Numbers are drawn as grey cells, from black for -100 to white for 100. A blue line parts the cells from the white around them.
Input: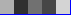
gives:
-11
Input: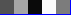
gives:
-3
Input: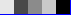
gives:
9
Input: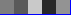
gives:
-1
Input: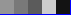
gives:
-5
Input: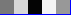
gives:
19
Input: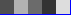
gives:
-16
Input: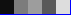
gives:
-3
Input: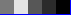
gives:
-32
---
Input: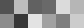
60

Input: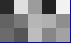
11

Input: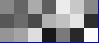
-64

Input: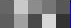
-60

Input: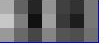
-7

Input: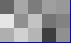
2

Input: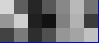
-54

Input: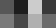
-16
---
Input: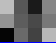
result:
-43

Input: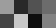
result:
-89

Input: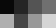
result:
20

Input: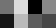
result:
-27

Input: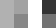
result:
100

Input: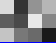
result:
82

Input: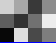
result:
-11
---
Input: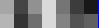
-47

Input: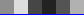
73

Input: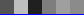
49

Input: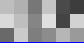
38

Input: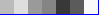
74

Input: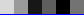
21

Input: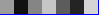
-87
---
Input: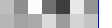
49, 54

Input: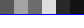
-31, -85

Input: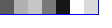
-28, 71

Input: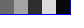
-18, -94

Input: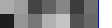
34, -18

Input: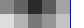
6, 53

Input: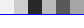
89, 30

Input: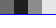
-16, 80

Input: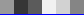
20, 4
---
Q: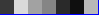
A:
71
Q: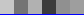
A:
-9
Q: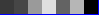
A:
-45
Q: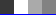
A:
100
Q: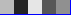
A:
-72
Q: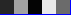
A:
27
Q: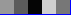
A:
-29
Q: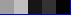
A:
50
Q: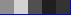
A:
65
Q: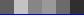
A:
53
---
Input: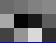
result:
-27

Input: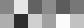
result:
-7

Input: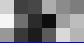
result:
48

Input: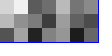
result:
-41

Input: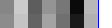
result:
44

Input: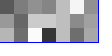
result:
26

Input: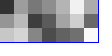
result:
-18

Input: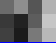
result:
55

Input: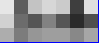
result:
-39
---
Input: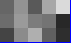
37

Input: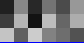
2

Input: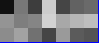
21

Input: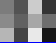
-47

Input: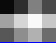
11

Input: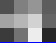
-10

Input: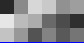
3

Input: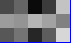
-70
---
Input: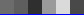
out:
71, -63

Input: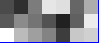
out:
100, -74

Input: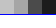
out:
53, -78

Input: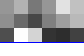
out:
99, -65

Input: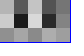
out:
70, -79

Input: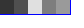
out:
76, -59

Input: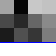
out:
57, -96
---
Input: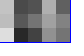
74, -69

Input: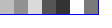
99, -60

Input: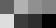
73, -97

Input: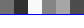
95, -62

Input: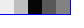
87, -95

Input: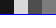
70, -83

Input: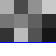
58, -83

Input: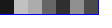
51, -81
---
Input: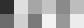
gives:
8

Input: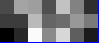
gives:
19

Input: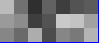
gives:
53

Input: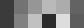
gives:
35

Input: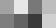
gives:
-6

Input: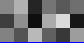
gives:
72
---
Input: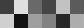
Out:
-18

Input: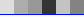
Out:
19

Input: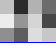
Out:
40

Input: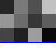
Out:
-37

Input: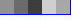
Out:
-52

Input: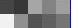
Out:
30

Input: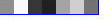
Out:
-58
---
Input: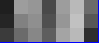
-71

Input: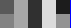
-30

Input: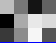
-99

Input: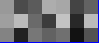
25

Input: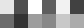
80

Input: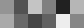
16

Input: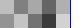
49

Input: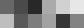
-19
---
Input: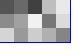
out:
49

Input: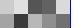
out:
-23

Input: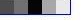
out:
32

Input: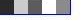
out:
100

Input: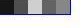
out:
-22

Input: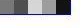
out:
23
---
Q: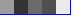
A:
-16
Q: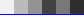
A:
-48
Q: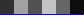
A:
54
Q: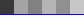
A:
41
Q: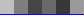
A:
-18
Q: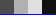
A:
38
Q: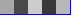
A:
60
